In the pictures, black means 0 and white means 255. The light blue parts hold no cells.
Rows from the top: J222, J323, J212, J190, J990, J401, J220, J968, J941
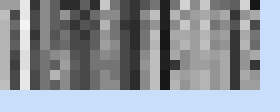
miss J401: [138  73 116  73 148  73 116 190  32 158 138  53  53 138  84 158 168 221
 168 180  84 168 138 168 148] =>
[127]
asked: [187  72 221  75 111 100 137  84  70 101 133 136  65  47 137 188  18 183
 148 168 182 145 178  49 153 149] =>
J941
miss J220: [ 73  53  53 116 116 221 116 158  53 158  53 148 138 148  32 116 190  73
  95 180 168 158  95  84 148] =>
[62]
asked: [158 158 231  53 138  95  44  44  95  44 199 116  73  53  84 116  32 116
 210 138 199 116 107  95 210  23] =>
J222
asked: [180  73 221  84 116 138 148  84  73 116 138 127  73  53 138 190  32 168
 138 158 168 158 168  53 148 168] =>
J401

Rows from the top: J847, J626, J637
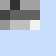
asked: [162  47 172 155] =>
J847
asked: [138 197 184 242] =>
J637
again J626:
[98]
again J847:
[162]
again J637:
[191]

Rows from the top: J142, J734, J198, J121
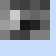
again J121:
[125]
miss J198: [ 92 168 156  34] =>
[22]
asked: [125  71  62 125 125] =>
J121
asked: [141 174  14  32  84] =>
J198
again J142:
[62]
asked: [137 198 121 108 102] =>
J734

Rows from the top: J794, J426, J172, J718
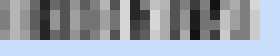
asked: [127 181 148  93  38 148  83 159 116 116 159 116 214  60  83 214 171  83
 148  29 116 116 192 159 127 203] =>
J172
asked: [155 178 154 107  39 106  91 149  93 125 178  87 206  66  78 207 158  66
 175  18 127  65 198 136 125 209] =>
J718
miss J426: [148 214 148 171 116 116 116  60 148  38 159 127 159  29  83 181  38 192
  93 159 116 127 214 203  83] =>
[50]
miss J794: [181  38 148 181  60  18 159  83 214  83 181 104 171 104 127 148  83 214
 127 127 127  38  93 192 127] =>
[139]
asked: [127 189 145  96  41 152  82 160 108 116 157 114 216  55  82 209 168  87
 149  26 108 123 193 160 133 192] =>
J172

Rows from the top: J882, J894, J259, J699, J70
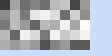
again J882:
[111]
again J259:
[186]

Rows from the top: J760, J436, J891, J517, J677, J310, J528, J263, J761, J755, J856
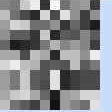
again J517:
[92]
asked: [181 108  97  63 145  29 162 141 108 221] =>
J856
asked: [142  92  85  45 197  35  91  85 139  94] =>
J517
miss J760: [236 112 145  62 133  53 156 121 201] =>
[248]

